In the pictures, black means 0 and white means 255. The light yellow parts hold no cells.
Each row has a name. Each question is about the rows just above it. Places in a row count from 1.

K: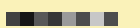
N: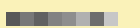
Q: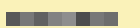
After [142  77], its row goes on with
[120 109]
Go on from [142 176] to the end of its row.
[109 199]

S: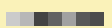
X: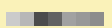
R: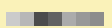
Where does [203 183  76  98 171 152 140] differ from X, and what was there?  5, [161]
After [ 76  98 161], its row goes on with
[152 140]

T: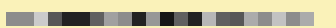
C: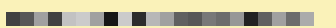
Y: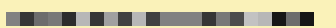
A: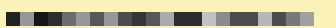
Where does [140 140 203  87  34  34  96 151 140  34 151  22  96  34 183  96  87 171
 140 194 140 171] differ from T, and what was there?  8, [160]
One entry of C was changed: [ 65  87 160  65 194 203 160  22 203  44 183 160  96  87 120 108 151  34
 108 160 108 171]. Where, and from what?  19, [96]
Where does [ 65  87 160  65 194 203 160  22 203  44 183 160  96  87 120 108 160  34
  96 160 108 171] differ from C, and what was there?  17, [151]

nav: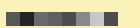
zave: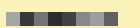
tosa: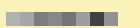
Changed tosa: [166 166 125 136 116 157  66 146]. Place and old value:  1, [177]
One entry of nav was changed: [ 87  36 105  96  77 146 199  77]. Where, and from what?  6, [136]
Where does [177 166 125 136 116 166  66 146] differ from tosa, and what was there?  6, [157]

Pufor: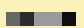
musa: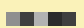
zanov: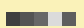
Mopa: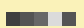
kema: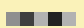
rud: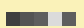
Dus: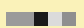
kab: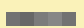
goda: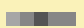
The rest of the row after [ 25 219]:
[143]
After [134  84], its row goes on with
[134 134]
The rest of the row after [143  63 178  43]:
[63]

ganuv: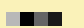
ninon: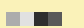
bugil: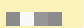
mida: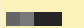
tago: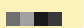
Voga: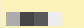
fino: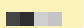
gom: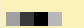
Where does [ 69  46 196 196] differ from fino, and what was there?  3, [207]
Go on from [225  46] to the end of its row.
[89]

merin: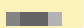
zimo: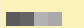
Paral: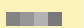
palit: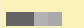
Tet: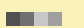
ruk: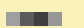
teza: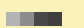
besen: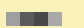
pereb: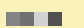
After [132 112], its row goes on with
[209  81]
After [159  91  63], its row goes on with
[150]

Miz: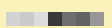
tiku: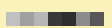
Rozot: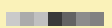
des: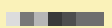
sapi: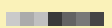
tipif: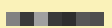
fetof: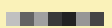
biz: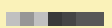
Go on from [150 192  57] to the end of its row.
[69 87 87]
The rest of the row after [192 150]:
[192  57  69  87  87]

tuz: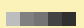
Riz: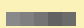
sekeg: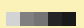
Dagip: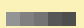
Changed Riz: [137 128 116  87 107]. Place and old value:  4, [98]
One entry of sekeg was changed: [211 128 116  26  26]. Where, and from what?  4, [37]
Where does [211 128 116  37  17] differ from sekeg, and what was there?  5, [26]
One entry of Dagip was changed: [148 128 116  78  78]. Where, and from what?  4, [87]
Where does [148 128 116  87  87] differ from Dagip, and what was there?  5, [78]

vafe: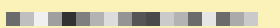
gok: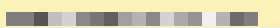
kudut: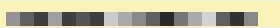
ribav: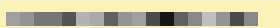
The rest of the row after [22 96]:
[136 191 148  74 136]
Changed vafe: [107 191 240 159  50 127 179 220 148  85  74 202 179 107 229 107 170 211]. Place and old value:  18, [202]
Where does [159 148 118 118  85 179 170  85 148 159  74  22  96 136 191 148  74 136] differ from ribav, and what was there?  8, [96]
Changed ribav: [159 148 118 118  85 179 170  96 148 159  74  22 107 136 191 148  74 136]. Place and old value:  13, [96]
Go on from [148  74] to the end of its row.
[136]

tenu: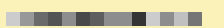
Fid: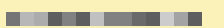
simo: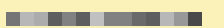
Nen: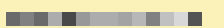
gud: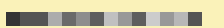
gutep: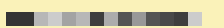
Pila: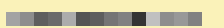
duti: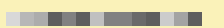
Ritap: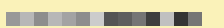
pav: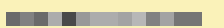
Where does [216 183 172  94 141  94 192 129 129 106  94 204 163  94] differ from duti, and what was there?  5, [129]
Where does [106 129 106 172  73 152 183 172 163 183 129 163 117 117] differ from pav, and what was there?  7, [172]

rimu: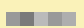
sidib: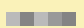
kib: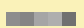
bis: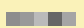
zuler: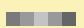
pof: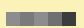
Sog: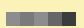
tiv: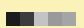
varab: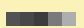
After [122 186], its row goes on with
[153 174]
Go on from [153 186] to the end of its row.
[102 165]
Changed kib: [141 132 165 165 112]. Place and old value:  4, [174]
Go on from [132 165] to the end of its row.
[174 112]
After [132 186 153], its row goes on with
[132]

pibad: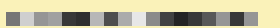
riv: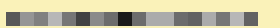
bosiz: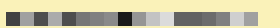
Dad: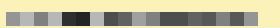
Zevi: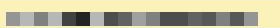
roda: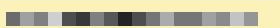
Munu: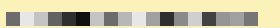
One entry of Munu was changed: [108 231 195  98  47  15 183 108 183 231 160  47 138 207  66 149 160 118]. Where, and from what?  7, [195]
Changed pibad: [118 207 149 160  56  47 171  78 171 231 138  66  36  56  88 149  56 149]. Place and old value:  7, [183]
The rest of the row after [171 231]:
[138  66  36  56  88 149  56 149]
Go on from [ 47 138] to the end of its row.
[207  66 149 160 118]
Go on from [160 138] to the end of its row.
[195 149]
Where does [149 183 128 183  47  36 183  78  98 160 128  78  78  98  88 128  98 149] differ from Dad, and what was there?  17, [88]

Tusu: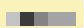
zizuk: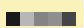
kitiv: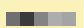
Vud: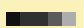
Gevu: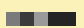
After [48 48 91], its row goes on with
[173]
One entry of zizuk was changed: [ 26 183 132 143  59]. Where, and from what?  5, [69]

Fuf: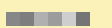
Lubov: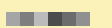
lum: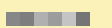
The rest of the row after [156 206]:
[117]
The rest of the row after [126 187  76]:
[108 144]
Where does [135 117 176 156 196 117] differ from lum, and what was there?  2, [126]
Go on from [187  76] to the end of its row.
[108 144]

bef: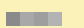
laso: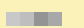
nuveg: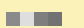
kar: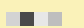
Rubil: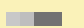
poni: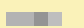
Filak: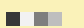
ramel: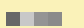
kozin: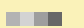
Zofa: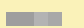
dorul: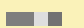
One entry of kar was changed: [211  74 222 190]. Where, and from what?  3, [231]
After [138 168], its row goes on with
[158 179]

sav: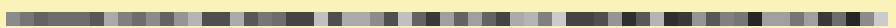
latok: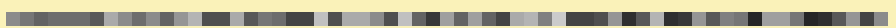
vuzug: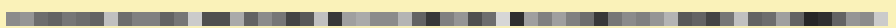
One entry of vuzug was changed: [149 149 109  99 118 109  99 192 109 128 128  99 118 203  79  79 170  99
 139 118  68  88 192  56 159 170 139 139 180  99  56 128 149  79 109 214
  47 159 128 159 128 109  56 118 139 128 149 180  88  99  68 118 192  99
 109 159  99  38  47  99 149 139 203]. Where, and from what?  1, [139]
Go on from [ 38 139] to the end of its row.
[203]
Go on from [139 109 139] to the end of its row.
[ 99 149 180  79  79 170  88 118 109  68  68 192  79 170 170 139  79 192
  99  56 159  99 159  99  68 170 180 128 203  68  68  79 149  47  88 180
  47  56 149  88 128 118  38 159 159 118  38  47  88 149  68 139]
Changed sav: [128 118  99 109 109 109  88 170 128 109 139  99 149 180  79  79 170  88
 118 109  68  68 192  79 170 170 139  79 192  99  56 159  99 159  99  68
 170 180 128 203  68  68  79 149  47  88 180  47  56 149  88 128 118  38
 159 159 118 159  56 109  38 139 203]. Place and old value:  1, [139]
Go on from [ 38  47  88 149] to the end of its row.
[ 68 139]
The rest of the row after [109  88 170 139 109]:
[139  99 149 180  79  79 170  88 118 109  68  68 192  79 170 170 139  79
 192  99  56 159  99 159  99  68 170 180 128 203  68  68  79 149  47  88
 180  47  56 149  88 128 118  38 159 159 118  38  47  88 149  68 139]

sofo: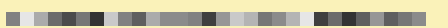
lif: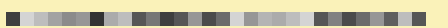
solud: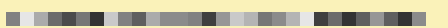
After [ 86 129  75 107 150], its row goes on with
[ 95 189  86]
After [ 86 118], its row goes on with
[ 63  86 150  75 107 212 150 180 171 189 212  86 129  75 107 150  95 189
  86]
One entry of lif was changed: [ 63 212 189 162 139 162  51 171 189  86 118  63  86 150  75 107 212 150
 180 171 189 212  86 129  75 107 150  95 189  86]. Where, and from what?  6, [150]
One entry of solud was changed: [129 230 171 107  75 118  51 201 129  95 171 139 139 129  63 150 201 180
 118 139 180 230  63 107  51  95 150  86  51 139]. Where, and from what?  28, [95]
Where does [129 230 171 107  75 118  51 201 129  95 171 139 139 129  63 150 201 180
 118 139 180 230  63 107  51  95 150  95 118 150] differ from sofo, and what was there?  30, [139]
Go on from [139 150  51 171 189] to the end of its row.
[ 86 118  63  86 150  75 107 212 150 180 171 189 212  86 129  75 107 150
  95 189  86]

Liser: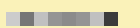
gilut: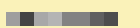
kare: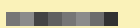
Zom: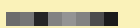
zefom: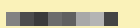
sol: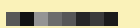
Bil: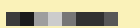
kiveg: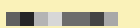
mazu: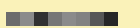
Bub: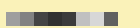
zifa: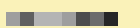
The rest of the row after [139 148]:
[192  59]
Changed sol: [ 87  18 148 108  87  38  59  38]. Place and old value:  8, [27]
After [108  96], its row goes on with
[168 180  68]

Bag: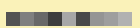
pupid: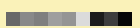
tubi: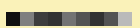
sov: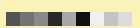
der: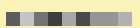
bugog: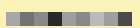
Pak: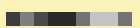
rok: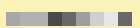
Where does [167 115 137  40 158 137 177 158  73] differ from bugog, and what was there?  7, [186]
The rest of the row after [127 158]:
[148 219  28  61   7]
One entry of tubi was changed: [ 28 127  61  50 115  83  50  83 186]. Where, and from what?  1, [16]
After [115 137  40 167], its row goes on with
[ 16 240 196 219]
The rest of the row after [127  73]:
[ 40  40 115 196 196 115]
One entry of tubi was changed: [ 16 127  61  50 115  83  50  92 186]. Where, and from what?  8, [83]
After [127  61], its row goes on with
[ 50 115  83  50  83 186]

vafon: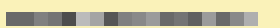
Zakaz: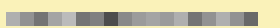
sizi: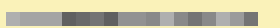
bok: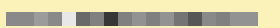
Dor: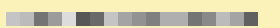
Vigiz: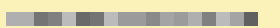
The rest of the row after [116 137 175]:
[155 116]
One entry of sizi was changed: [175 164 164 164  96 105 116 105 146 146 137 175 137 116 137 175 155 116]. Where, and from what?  8, [96]

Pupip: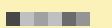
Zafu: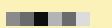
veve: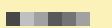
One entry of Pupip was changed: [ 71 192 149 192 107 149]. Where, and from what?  3, [161]
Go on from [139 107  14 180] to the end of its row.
[107 220]
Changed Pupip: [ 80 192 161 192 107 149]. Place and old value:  1, [71]
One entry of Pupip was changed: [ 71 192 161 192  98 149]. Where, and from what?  5, [107]
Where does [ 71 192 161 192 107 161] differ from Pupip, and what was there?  6, [149]
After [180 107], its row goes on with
[220]

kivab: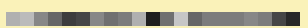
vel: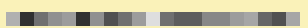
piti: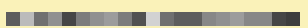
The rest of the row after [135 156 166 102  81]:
[166]
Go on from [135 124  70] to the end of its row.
[40]
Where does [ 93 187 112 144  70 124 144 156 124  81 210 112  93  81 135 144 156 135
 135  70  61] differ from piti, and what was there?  14, [93]
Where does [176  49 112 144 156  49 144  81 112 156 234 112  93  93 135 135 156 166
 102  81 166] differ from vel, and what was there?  11, [222]
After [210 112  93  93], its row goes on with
[135 144 156 135 135  70  61]

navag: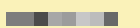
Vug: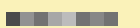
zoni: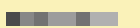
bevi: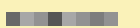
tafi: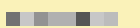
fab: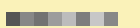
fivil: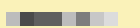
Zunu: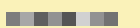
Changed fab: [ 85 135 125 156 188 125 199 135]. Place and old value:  3, [114]
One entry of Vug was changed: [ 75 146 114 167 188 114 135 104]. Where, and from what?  8, [114]
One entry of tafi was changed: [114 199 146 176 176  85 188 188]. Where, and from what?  7, [199]
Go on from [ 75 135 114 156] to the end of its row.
[156 114 176 176]
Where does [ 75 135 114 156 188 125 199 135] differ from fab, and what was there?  1, [85]
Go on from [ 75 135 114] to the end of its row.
[156 156 114 176 176]

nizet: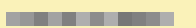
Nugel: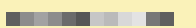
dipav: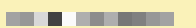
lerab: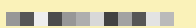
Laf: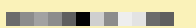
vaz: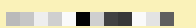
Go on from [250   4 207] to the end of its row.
[ 66  56 250 227  95]
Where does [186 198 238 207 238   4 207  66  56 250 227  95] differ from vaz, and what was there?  5, [250]
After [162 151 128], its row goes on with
[162 128 174 140 174 119 128 140 174]
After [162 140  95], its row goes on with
[  4 207 140 238 227 107  95]
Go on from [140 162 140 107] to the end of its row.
[ 86 198 186 216 227 119  95]
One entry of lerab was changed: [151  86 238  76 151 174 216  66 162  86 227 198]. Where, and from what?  12, [186]

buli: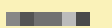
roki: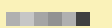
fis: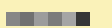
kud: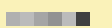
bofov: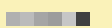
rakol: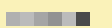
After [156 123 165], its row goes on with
[54]
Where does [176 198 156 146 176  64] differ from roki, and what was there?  3, [165]
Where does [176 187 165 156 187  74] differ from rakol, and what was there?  4, [146]
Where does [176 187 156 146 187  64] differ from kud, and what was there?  3, [165]

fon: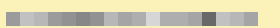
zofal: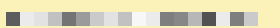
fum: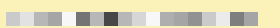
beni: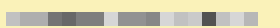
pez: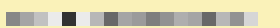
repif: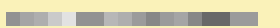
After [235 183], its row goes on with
[104 165 155 126 146 174 165 104 183 146 214]
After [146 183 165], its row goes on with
[174 214 174 174 165 104 193 183 165]
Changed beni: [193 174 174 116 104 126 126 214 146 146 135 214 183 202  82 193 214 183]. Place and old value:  13, [193]
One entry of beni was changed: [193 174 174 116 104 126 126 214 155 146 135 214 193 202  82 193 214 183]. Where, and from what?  9, [146]
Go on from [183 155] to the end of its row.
[146 135 146 183 165 174 214 174 174 165 104 193 183 165]
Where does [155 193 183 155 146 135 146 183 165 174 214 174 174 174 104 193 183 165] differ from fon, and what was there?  14, [165]

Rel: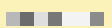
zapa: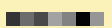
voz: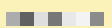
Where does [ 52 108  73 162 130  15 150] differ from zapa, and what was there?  6, [5]
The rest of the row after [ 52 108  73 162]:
[130   5 150]
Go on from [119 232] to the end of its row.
[243 139]
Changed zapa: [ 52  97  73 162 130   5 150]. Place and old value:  2, [108]
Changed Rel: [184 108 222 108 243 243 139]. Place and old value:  4, [119]
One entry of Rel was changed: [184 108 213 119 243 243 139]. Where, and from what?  3, [222]
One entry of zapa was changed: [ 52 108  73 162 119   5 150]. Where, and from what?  5, [130]

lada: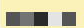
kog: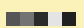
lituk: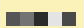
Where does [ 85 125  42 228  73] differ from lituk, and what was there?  2, [115]
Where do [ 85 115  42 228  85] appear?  lada
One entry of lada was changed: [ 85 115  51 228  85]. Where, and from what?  3, [42]
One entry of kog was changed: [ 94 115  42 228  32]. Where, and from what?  1, [85]
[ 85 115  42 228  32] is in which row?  kog
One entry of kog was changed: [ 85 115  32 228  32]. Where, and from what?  3, [42]

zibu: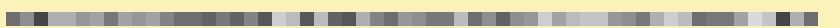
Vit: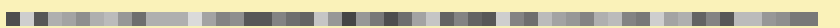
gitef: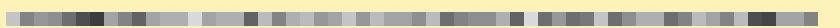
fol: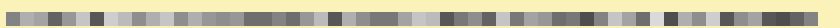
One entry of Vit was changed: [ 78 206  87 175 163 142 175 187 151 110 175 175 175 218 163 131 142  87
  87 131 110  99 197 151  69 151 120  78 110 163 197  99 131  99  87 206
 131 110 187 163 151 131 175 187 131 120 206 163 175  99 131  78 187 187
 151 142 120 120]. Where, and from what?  52, [87]
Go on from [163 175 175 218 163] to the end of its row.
[175 175  99 187 131 175 187 151 163 197 151 187 163 163 142 187 110 131
 142 142 175  99 218 110 151 110 120 197 110 142 175 175 110 131 187 163
 131 187  78  69 163 163 131]
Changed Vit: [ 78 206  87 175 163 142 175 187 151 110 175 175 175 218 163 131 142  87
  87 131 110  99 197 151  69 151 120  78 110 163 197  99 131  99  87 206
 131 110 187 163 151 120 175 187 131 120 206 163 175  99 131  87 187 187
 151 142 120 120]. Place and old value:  42, [131]

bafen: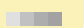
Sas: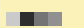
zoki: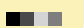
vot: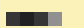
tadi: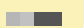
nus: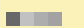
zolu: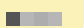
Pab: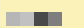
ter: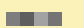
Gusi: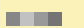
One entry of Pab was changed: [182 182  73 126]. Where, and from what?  2, [193]
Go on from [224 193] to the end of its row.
[173 162]
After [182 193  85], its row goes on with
[85]
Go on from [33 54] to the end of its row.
[144]
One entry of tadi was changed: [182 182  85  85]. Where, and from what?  2, [193]
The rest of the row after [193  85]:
[85]

